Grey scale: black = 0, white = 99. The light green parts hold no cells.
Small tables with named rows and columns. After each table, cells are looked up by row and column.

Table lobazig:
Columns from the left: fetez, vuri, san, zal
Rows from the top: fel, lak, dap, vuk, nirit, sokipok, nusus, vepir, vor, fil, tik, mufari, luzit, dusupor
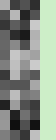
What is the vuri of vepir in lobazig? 71
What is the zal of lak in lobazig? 32
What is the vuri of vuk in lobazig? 17
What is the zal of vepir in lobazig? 34
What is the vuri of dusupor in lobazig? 35
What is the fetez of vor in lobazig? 35
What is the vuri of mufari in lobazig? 13
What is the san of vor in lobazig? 33
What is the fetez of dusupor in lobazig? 49
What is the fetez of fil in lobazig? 44
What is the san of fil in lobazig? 46
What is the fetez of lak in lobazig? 31
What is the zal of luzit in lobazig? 7
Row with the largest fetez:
fel

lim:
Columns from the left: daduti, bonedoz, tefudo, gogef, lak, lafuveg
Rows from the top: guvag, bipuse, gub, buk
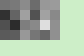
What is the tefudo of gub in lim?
49
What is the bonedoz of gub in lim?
17
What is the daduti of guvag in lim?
45
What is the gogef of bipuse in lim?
32
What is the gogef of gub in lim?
53
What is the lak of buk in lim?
40
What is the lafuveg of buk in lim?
56
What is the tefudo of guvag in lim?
54
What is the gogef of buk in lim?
46
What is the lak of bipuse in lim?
63
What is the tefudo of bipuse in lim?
62
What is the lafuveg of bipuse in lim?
53
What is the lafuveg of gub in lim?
56
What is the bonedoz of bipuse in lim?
39
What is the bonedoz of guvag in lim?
47
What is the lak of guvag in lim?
59
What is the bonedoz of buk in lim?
36

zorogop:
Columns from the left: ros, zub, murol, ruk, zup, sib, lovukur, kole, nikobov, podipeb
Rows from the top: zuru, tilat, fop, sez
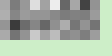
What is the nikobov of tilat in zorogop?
49
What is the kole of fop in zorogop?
46
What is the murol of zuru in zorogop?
59
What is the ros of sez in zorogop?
66
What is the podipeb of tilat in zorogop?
60
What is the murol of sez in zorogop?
57
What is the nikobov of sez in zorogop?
49
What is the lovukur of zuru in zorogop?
40
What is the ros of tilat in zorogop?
68
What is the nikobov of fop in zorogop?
57
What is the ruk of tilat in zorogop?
58
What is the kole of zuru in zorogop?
65
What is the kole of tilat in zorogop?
50

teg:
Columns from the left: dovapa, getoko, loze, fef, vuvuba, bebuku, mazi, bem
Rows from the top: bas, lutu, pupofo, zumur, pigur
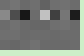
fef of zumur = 42
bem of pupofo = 41
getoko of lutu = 30
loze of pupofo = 41
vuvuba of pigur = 41
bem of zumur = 42
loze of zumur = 41
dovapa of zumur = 43
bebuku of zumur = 41
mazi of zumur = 42
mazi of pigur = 41

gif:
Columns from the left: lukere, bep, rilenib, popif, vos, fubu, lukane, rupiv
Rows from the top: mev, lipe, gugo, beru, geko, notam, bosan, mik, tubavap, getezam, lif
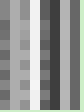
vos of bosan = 36
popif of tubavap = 95
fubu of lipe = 24
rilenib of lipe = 56
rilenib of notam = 67
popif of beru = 94
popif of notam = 93
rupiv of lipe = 40
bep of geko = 67
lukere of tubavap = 52
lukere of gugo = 42
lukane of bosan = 70
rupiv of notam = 40
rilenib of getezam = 68

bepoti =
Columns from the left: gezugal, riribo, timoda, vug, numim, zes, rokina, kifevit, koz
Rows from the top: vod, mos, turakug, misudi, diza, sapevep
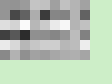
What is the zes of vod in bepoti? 62
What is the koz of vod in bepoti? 63
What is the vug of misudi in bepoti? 56
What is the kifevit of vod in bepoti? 70
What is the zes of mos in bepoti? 52
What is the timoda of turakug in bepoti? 97
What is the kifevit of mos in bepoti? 70
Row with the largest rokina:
turakug

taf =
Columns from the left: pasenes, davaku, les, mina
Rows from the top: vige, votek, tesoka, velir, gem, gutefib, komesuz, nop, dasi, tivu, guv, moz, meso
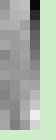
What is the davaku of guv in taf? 53
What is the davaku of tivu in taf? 57
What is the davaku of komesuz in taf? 58
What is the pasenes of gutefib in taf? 52
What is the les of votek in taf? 71
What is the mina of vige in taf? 3
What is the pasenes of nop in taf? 61
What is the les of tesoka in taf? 62
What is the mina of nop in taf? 57
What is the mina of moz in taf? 92
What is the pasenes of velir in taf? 60
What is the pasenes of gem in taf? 64
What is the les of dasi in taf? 64
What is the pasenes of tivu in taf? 51
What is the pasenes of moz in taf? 63
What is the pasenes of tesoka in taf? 67

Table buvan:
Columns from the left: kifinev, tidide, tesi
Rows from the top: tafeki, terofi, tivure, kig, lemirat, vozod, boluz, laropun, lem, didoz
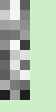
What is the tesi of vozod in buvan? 87
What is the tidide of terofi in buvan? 95
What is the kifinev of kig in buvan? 44
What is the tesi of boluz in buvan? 42
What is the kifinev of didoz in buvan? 12
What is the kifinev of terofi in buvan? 80
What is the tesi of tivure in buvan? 55
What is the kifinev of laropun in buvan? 36
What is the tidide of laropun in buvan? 68
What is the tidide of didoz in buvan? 60
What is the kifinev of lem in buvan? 67

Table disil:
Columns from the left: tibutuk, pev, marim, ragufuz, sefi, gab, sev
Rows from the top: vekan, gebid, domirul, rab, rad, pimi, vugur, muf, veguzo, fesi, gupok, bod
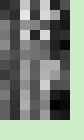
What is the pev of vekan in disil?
22
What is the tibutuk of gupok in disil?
37
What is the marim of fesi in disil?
64
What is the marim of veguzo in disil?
55
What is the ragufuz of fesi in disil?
31
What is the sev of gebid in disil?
12

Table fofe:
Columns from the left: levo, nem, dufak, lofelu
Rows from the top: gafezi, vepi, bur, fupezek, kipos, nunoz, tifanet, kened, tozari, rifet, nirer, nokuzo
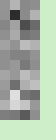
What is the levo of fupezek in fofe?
56
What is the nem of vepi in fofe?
17
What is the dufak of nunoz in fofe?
51
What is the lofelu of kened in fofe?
66
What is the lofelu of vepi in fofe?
69
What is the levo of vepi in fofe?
57

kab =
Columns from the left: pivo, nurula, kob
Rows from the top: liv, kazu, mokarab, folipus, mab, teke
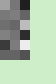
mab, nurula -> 48
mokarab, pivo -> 43
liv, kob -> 12
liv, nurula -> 46
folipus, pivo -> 50
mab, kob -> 92
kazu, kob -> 39
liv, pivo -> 63
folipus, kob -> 17
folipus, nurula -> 45
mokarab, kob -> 73
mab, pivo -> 23
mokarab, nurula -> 40
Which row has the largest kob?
mab

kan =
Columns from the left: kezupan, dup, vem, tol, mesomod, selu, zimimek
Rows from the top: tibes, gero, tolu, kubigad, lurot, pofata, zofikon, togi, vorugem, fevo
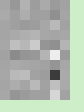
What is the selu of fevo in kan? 83
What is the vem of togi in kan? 73
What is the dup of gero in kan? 62
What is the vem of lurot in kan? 71
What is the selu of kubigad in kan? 64
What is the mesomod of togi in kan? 61
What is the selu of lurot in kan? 56
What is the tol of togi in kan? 63
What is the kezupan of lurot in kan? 65
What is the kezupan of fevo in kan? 65
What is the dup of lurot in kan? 74
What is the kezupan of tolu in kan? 64
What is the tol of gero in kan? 62
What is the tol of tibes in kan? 61
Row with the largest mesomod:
pofata

